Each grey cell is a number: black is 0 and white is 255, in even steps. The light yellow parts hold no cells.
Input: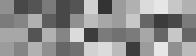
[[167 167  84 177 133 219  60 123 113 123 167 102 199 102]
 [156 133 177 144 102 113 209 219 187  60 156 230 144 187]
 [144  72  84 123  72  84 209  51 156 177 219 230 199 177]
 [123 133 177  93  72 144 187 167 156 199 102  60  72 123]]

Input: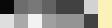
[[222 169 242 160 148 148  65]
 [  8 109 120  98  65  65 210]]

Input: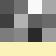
[[124 135  41 156]
 [ 84 115 249 167]
 [ 62 178  95 106]]

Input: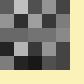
[[148  48 159  57 125]
 [125  36  24  80  68]
 [104 104 115 115 137]
 [ 92 192  80 148  68]
 [ 36 181  57 148  68]]

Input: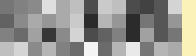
[[191 212 138 181 129 107 244 107 181 233 118 181 170]
 [129 107 161  55 138 212  76  98 129  43 161  86 118]
 [118 129 138 223 170 191  76 202 191  76  66  86 212]
 [ 98 138 170 150 170 202  43 181 150  43 118  86 150]]

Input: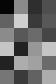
[[197  34 151 197]
 [139  88 107  70]
 [118  58  98 173]
 [ 98 207  58  88]
 [ 34 173 161 107]
 [  5 139  46  79]]

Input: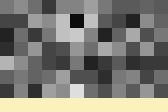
[[180 140  99  69  57 120  34  57  90  46  57  57]
 [120 140 110  57 131 131 159 120  90  90  99  90]
 [ 99 120  99 110 159  79  79  46 120 131  69 110]
 [ 69  69 159 140 192  13 192  90  69  34 140  99]
 [ 57 131  46 159 140 222 110  79 131  90 150  79]
 [ 46  99 150  69  79 150 110 169 140  79 150  69]
 [ 34 110  57 120 192 201 131  34  99 169  79 120]]
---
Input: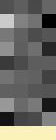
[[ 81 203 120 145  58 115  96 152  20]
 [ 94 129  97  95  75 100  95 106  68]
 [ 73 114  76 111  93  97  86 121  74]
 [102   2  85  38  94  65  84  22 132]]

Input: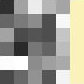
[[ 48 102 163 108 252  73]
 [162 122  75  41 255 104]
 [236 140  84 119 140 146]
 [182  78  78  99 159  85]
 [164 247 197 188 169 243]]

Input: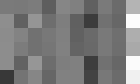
[[122 142 140 141 141  56]
 [121  97 131 124  98 116]
 [124 149 113 113 150 134]
 [ 94 110 120 118 109 102]
 [134 126 128 129 126 129]
 [128  96  97 100 128 128]
 [ 96  60 106 105  61  67]
 [122 113 121 121 113 120]
 [107 103 111 110 103 107]
 [180 252 174 169 251 240]]

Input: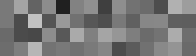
[[121 121 106 109]
 [164  75  75 126]
 [ 99 194  72 182]
 [140  84 141 115]
 [ 32 153  88 121]
 [130 113 170 113]
 [144  87 128 122]
 [ 63  78 165 134]
 [142 121 150  76]
 [114  96 126  91]
 [107 135 107 113]
 [ 77 136 115 137]
 [177  95 172 148]
 [157  94 110 106]]

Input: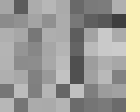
[[166 139 175 180 179 175 118 183]
 [ 92 145 167 149 140 168 188 117]
 [172 164 119 135 141 129 127 171]
 [183 144 174 166 168 153 181 170]
 [170 172 172 180 187 194 102 180]
 [105 120  93 100  79  80 192 107]
 [122  95 163 186 157 161 127 117]
 [124  87 201 201 175 185 156 122]
 [175  62 170 203 167 129 161 107]]

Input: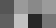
[[ 85  96]
 [154 193]
 [137  39]
 [155 118]]

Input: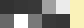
[[ 50 104]
 [ 54 255]
 [ 56 121]
 [160  57]
 [235  54]]

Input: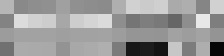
[[182 131 156 113]
 [137 220 162 171]
 [142 209 162 170]
 [144 205 162 169]
 [160 167 159 147]
 [144 205 162 168]
 [141 212 162 171]
 [139 219 163 175]
 [175 142 157 123]
 [209 117 149  23]
 [203 126 149  28]
 [207 121 148  19]
 [170 102 162 199]
 [174 142 157 124]
 [133 232 163 174]
 [209 126 148   6]]

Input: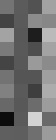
[[116  67 163 122  68 115 129 104  12  95]
 [ 91  90  88  89  88  85  90  88  90  94]
 [ 82 140  29  78 154  85  62 108 211 111]
 [162 135 186 163 139 159 172 156 105 155]]
